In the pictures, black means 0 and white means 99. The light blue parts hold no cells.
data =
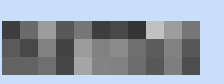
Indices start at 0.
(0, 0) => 24
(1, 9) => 50
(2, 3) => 27
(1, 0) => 35
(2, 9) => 49
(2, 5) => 51
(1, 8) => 36
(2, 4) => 64
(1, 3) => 26

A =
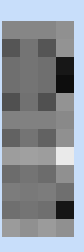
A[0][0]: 52
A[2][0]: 43
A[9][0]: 48
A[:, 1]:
[52, 45, 45, 45, 44, 50, 45, 62, 45, 47, 45, 56]
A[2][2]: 43
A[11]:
[60, 56, 60, 56]
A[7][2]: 61
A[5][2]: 50
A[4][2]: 31
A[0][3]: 56
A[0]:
[52, 52, 52, 56]
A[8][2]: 42
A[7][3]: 91
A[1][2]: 33

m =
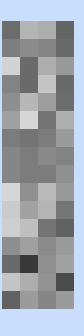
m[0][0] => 42
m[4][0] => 55
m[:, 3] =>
[39, 41, 59, 41, 42, 68, 60, 51, 56, 59, 46, 38, 60, 63, 29, 60]
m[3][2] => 76
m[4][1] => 71
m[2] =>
[82, 41, 67, 59]
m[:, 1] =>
[70, 54, 41, 41, 71, 83, 45, 48, 48, 56, 63, 74, 62, 22, 67, 60]
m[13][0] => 41
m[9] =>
[83, 56, 72, 59]
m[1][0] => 49
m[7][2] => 53
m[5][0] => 62
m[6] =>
[48, 45, 48, 60]
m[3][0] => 51

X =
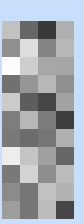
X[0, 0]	75
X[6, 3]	68
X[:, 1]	[40, 86, 80, 58, 36, 71, 42, 76, 82, 46, 46]
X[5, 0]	49
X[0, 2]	22
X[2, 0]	98
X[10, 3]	27
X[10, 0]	61
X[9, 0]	54
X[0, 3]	68
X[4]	[79, 36, 27, 63]

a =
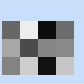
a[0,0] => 40
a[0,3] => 42
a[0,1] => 92

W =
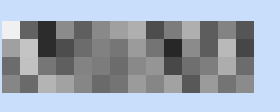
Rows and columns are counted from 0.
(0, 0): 93
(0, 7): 68
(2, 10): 43
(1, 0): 62
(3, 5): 41
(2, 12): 67
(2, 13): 42
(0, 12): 51
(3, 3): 63
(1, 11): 36
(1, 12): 72
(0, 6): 62
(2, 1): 75
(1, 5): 50
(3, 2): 70
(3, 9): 63

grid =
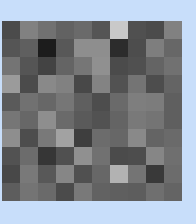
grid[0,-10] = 29
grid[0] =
[29, 50, 44, 38, 41, 33, 78, 31, 29, 50]
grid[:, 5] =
[33, 55, 56, 51, 30, 32, 42, 44, 40, 38]
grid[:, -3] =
[31, 30, 31, 45, 49, 47, 53, 30, 45, 36]
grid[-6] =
[35, 44, 40, 46, 37, 30, 41, 49, 48, 37]
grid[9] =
[36, 45, 41, 29, 47, 38, 37, 36, 43, 39]
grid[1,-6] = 55
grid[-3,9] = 43
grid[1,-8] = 11
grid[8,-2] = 22
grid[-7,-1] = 39
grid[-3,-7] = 31
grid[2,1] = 33
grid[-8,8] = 39
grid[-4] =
[55, 30, 47, 63, 24, 42, 40, 53, 39, 41]
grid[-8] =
[45, 33, 26, 39, 46, 56, 29, 31, 39, 44]
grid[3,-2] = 30
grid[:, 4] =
[41, 55, 46, 28, 37, 35, 24, 56, 31, 47]
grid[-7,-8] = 53
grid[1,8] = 49
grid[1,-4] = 17
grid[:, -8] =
[44, 11, 26, 53, 40, 55, 47, 21, 34, 41]
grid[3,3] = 50

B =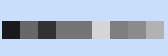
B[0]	10
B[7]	54
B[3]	45
